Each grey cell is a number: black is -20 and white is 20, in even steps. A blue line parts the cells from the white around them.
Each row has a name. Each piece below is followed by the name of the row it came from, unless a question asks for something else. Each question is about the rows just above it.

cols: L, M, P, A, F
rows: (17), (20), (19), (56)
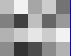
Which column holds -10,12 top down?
M
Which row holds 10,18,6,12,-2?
(17)
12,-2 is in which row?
(17)
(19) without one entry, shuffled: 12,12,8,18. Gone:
16
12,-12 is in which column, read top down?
M
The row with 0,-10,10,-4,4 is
(20)

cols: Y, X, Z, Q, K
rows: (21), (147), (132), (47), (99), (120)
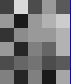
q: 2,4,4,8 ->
(132)
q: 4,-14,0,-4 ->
(47)
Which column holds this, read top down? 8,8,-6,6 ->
K
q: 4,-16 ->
(147)
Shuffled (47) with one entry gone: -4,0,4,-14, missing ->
8

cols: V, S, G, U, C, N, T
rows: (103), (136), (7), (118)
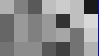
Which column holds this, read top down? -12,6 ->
C
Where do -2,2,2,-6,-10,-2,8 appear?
(118)

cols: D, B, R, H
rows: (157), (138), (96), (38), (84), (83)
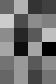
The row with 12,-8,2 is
(138)
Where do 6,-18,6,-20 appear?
(38)

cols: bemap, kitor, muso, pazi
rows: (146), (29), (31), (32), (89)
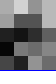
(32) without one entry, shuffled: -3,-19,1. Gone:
-1
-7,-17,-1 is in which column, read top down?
kitor
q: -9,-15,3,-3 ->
(89)

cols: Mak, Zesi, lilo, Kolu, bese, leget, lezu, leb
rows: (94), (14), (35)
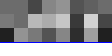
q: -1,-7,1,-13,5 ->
(35)
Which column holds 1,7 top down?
Kolu
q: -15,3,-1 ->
(35)
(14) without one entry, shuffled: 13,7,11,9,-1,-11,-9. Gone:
-3
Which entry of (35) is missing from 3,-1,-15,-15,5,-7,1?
-13
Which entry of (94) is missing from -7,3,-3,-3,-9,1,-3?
-5

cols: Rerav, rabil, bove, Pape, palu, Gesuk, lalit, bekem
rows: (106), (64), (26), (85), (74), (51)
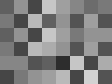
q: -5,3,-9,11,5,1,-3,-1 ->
(106)
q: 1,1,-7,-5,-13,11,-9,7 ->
(74)
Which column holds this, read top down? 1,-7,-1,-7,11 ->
Gesuk

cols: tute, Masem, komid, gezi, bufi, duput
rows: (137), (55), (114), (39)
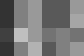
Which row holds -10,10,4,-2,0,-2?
(114)
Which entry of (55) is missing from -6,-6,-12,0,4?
6

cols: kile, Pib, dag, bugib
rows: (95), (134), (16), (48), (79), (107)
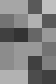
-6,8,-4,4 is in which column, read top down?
dag
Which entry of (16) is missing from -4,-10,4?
-12

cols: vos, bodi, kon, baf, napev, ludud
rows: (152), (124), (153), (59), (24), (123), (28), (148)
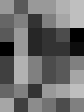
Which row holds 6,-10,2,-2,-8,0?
(148)
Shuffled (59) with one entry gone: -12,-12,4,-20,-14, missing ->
-18
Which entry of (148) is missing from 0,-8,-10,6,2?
-2

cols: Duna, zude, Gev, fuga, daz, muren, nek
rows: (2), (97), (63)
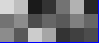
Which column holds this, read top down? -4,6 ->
fuga
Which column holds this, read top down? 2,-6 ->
zude
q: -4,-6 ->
(97)
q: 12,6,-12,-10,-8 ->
(63)
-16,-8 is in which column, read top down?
Gev

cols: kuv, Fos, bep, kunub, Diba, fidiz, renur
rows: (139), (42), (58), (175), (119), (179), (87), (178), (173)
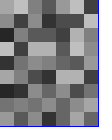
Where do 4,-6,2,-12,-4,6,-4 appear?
(173)
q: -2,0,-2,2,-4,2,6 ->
(178)
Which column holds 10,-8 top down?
fidiz
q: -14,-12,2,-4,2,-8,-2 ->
(87)

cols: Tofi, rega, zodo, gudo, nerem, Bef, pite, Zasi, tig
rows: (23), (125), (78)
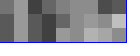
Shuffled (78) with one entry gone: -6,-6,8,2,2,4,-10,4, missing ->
6
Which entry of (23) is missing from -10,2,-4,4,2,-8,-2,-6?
0
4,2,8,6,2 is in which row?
(78)
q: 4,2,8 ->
(78)
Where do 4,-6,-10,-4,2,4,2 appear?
(125)
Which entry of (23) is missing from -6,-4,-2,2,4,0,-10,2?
-8

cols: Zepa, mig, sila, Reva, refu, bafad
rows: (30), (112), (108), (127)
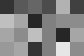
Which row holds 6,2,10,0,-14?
(108)
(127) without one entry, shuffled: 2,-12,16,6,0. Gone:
4
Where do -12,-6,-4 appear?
(30)
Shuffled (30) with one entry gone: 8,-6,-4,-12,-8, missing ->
-10
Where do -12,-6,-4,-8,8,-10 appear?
(30)
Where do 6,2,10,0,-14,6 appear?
(108)

